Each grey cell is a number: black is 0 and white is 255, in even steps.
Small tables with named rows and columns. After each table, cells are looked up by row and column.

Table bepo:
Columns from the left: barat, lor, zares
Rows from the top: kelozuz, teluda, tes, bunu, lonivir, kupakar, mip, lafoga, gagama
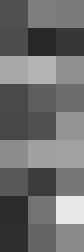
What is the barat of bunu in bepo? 73
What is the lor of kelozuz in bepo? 126
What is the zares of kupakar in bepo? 162
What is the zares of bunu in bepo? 110
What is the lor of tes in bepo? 179
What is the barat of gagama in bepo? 47
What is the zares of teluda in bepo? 55
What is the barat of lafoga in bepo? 44
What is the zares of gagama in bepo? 137
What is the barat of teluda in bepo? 77
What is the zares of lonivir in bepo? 146
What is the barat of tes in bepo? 168
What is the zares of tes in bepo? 143
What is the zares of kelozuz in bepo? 123
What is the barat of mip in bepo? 88
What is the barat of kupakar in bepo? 140
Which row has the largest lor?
tes

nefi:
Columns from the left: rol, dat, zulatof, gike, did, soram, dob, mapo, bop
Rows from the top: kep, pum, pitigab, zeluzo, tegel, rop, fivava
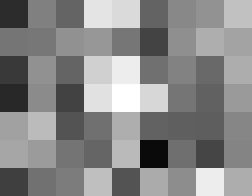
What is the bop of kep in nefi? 193
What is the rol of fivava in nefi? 63
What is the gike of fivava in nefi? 191
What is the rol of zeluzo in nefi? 40
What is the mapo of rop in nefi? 69
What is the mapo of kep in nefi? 146
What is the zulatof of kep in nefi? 100
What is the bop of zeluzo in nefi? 154
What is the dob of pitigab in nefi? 130
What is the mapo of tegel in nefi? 94
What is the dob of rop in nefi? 111
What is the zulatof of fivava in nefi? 124
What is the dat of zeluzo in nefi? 139
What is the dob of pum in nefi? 143
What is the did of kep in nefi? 218
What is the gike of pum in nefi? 151
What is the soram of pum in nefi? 67
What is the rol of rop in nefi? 166
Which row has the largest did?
zeluzo

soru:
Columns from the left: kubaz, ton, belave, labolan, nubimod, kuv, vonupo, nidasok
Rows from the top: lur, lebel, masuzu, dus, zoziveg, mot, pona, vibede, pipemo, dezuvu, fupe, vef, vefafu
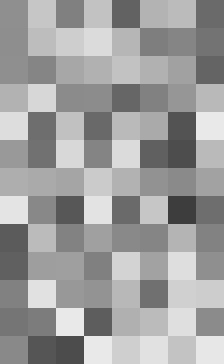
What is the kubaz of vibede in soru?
228
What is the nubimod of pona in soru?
178
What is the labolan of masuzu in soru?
177
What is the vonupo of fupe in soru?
208
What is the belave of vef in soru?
233
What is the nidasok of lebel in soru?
115
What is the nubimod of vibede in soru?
106
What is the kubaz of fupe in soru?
129
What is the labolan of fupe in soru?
147
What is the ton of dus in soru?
215
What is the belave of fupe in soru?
152
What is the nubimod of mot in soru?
219
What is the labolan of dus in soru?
140
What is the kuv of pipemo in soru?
133
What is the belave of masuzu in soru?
167
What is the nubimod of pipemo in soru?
137
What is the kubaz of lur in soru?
143
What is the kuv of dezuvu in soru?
162

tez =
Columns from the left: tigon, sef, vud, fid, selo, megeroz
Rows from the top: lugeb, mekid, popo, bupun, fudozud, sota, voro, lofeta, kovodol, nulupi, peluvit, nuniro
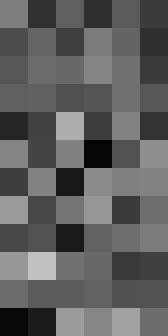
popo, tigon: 87
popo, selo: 113
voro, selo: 128
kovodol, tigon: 72
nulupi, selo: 58
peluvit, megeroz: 82
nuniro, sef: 28
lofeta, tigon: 154
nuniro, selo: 162
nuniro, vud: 155
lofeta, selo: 59
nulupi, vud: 113
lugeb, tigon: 125
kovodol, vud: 25
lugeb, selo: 91
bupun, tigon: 95
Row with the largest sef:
nulupi

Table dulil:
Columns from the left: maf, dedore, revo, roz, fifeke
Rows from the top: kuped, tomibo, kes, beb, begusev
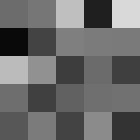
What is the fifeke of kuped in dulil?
217
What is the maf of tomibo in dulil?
9
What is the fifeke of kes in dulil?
63
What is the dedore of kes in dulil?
145
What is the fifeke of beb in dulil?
113
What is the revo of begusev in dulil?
67
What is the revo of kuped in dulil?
191
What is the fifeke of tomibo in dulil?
122
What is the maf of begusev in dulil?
87
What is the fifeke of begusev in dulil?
51
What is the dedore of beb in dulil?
64
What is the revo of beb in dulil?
97
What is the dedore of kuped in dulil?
118
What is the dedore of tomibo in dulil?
67
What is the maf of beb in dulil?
110
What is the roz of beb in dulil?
111
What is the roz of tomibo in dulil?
123
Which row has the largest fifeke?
kuped

